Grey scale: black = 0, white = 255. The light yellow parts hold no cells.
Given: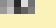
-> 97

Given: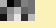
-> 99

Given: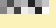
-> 35

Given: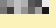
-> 160

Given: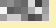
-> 229

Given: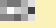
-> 192

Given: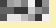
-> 143

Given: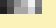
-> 213
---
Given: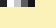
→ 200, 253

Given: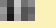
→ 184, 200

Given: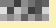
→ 155, 223

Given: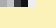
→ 62, 238

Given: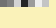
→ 35, 238

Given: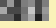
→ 113, 197

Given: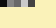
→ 105, 202
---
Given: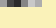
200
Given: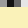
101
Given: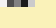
26
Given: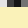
21
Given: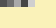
69
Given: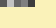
128
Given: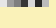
40
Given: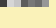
107
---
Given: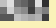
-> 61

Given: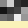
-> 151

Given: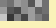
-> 98

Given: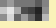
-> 184

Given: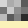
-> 43

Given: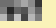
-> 125

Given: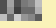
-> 92
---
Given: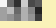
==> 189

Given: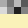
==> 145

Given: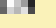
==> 211

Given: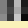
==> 69

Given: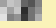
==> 161

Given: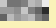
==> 155

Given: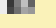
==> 70
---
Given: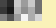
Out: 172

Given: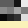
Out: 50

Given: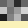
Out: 182

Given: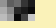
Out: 66

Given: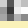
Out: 177

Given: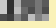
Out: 130

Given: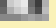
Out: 151

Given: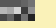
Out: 114

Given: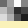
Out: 83

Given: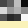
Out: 53
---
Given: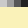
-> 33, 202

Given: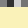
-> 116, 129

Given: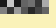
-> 170, 128

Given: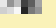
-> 164, 207

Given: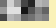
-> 169, 70

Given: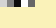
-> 102, 212

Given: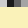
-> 164, 204

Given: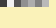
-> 185, 61
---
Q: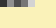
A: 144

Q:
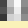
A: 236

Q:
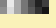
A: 220

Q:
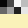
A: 230

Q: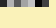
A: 179

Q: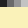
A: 150

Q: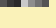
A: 141
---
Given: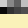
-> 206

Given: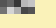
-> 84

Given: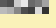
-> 89

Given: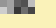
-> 149

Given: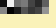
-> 15

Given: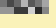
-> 118

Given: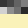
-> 54

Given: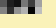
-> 88

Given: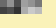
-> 106

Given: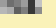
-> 156
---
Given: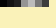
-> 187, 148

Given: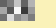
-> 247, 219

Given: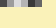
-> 220, 180

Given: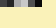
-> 200, 172

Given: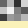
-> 243, 212

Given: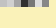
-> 222, 208
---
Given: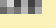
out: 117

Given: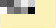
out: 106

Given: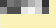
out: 78

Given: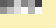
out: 223

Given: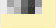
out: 179

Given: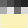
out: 112

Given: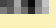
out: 153
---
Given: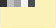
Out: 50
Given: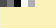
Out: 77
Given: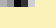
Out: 176
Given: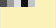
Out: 79
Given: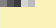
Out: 129
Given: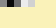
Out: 137
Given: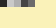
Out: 39
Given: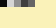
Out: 10
